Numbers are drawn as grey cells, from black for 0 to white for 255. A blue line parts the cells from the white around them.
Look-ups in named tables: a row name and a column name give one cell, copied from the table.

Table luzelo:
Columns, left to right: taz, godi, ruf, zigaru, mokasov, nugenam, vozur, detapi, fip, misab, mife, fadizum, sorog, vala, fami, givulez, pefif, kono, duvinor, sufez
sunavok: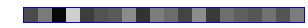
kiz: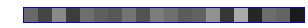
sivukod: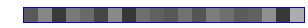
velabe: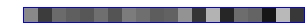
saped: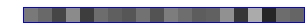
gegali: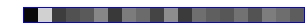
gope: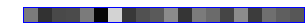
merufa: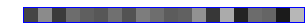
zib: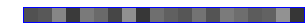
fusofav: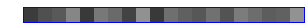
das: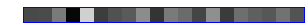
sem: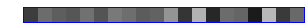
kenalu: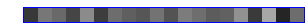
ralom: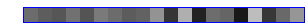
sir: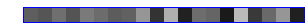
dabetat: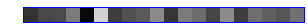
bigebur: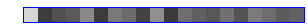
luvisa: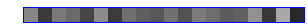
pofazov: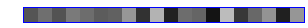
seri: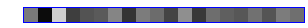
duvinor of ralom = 105
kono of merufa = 101
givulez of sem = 101
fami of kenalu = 97
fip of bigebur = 67
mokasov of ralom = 84
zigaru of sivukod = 121
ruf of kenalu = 105
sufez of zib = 54
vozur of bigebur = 121
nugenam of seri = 90
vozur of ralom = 108
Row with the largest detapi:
pofazov

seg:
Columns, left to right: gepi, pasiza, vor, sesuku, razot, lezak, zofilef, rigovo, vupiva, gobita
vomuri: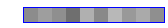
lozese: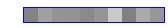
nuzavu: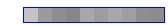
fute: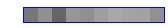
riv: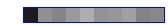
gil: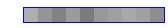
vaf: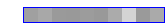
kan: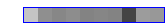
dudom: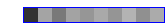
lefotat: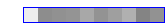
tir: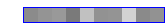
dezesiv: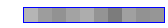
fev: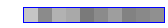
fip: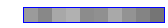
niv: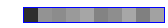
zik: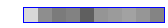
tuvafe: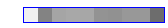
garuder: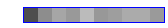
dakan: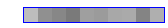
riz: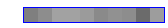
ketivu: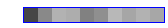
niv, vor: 140
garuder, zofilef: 158
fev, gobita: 144
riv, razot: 174
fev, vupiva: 137
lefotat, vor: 145
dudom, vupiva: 144
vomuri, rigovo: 153
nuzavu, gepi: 195
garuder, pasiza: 141
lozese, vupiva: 170
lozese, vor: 148
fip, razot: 140
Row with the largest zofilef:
lozese

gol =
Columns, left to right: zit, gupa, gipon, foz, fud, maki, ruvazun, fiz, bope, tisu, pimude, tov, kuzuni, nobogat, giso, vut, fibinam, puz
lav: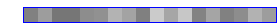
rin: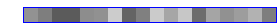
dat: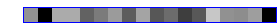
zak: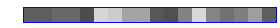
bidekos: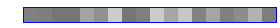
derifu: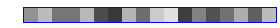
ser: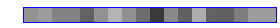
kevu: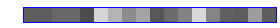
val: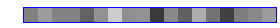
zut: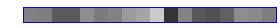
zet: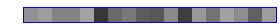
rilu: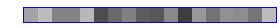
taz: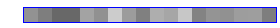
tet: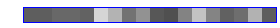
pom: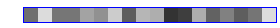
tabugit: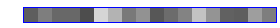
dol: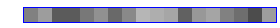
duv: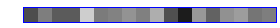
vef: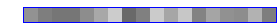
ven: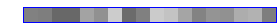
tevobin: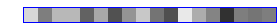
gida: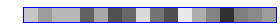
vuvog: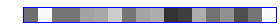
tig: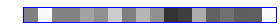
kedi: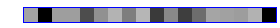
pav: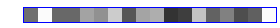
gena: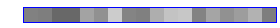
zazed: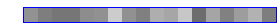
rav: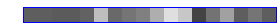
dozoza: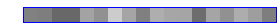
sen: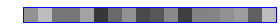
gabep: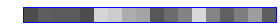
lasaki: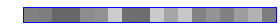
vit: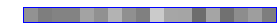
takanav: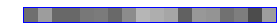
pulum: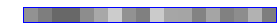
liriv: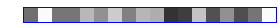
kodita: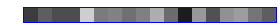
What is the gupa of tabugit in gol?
126
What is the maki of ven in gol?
145
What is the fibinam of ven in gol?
178
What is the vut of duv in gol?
157
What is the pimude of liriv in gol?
51
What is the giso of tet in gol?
97
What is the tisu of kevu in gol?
87
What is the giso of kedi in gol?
161
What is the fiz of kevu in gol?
140
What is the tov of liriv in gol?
62
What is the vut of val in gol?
126
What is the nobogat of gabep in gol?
132
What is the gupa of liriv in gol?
251

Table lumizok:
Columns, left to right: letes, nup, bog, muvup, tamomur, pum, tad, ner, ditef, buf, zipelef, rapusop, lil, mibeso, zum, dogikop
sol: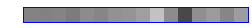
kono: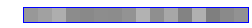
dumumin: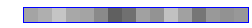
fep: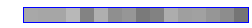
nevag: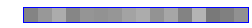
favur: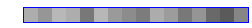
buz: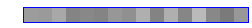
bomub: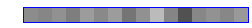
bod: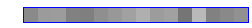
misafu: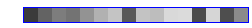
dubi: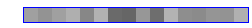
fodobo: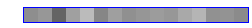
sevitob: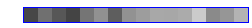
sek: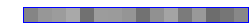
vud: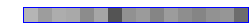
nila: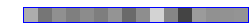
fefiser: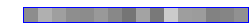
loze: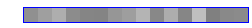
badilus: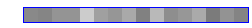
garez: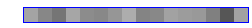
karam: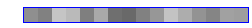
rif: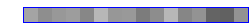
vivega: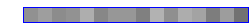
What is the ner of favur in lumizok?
140
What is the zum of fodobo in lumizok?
147
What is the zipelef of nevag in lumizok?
166
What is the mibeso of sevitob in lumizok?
138
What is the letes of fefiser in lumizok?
141
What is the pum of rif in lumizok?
183
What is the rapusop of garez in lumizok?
156
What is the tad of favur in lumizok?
154
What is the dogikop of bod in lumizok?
145
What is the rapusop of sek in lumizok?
123
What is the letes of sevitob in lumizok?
71
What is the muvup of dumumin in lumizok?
168
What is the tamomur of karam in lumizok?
127
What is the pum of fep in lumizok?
175
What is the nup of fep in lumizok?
166
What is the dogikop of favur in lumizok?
134
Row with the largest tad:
misafu

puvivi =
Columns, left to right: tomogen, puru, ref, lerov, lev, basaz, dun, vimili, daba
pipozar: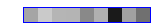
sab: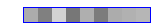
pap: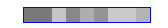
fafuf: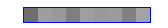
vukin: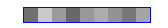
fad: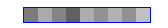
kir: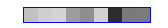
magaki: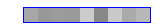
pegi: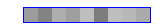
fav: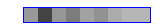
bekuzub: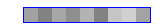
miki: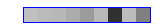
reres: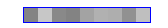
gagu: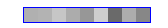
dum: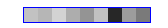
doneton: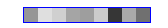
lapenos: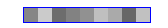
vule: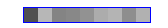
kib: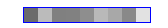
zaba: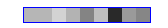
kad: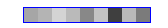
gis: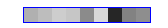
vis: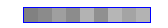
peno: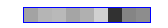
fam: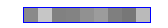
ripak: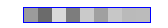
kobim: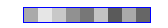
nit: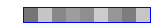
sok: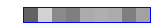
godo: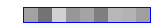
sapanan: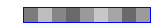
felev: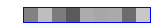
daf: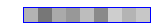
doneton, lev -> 158
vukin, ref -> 155
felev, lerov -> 90
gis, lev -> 139
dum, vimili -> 156
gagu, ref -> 198
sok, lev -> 171
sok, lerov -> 127
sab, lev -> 175
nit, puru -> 197
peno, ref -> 185
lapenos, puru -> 203
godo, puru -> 115
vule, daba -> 177
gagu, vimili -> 173
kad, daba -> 123
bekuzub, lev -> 179
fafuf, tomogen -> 111
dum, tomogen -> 194
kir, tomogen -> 193

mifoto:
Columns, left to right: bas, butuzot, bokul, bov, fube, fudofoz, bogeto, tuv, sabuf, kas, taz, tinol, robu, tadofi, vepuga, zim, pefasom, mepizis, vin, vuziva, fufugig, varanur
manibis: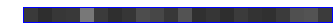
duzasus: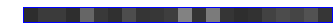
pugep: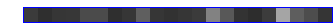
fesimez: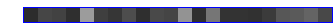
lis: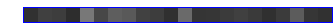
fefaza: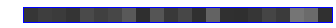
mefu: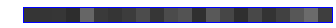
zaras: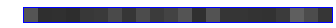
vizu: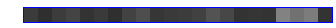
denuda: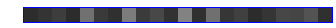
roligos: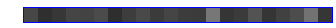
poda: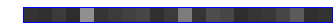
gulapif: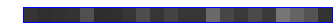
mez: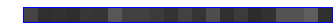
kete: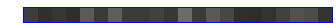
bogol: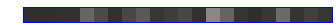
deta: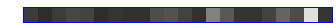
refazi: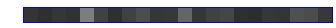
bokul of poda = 59
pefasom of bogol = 46
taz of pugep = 50
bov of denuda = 44
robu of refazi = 54
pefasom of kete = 45
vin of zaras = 59
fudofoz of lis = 71
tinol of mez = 66
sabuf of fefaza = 47
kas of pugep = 54
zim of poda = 46
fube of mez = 55
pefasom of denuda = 44
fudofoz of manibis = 59
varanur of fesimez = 72
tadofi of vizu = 83
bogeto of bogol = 48
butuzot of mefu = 53
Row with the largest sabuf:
pugep

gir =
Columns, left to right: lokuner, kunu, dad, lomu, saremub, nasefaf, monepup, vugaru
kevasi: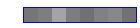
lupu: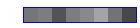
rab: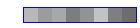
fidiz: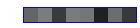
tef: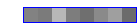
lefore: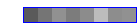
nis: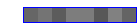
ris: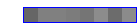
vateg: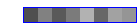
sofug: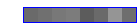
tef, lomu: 125
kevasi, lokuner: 118
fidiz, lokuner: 101
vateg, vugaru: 149
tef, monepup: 159
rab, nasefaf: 195
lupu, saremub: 137
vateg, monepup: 162
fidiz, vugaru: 57
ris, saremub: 117
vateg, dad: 89
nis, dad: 92

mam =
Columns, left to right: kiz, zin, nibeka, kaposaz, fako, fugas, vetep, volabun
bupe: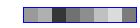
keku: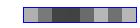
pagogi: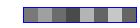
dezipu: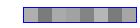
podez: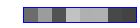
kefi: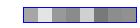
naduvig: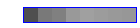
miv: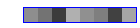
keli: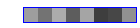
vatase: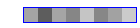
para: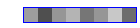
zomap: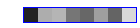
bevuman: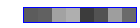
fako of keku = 107
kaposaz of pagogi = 74
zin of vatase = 93
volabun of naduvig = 151
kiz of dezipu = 175
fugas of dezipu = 182
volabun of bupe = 124
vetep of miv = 65
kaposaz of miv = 176
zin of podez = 156
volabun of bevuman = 107
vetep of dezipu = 123
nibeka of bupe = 54
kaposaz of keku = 66
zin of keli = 115
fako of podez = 176
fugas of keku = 183
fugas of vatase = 135
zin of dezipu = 123

